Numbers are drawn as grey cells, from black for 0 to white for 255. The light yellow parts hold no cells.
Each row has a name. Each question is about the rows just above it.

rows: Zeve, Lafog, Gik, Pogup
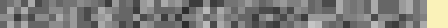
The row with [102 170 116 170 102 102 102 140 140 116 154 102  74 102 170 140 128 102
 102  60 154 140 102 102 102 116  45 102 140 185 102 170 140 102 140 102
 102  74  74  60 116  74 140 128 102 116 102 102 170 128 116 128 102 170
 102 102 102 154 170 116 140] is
Lafog
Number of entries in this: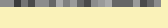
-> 23
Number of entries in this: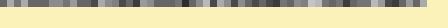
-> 61
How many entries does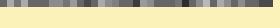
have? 39
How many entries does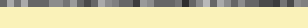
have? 44
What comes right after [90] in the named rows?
[170]

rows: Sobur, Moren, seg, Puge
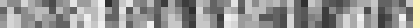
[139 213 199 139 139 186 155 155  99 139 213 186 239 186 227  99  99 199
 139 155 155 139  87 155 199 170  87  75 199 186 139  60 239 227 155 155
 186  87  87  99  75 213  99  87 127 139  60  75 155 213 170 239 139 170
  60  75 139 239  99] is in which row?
seg
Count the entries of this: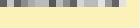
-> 18
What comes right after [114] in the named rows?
[155]

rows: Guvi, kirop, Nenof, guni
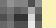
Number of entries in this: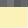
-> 4
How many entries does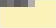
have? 5
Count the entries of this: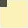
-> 1
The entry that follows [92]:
[104]
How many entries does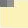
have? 2
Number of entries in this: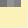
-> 3

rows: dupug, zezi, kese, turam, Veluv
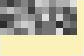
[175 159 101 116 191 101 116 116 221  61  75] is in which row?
Veluv
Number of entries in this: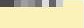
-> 9
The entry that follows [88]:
[205]

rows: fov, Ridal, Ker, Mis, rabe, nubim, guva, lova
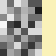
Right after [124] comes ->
[178]
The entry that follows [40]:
[190]
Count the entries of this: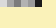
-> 6
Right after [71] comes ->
[40]
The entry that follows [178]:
[154]

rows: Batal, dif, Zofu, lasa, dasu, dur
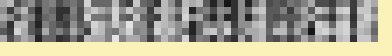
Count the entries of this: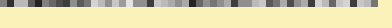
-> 54
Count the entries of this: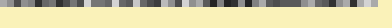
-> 54
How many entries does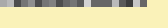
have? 21
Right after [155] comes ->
[227]

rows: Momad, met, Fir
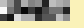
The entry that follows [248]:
[115]
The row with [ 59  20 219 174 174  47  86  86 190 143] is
Fir
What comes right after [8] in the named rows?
[59]

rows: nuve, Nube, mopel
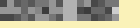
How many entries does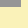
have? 3
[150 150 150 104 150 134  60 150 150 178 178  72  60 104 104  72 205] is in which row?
Nube
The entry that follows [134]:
[60]

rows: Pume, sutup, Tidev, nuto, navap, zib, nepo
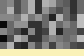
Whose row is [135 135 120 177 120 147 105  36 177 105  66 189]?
Tidev
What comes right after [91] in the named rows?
[50]
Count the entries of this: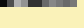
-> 11
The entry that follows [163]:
[105]
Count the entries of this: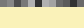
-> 12

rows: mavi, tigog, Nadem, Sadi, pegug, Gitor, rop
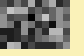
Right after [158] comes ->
[101]
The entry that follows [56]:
[117]
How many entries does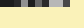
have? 10
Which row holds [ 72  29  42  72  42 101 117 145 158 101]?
Gitor
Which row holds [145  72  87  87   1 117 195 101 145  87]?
Nadem
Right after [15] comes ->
[145]

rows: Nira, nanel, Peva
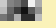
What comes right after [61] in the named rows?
[18]
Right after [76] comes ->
[242]

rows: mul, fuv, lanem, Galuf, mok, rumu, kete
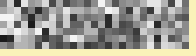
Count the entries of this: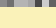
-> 8
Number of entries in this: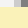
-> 4
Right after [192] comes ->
[217]

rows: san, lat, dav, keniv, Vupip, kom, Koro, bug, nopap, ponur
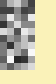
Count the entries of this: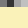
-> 4
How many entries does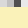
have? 4

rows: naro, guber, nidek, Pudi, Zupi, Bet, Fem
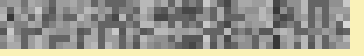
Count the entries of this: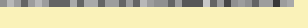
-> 42
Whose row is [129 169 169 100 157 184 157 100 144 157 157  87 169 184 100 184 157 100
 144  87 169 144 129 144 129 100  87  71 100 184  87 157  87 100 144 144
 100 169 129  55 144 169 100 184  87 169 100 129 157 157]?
Fem
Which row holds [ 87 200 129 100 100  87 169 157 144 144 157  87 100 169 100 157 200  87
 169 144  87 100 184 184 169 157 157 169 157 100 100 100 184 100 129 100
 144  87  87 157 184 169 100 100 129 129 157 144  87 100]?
Zupi
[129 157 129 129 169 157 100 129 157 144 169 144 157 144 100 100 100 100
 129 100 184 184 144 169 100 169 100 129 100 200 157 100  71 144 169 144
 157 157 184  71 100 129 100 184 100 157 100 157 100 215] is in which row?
Pudi
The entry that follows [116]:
[169]

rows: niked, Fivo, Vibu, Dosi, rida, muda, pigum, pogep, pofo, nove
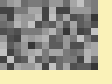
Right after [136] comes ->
[122]
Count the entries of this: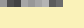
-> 9

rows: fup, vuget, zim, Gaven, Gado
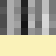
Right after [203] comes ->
[120]
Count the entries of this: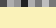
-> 8
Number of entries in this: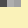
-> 3
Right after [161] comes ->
[19]
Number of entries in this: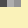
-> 3

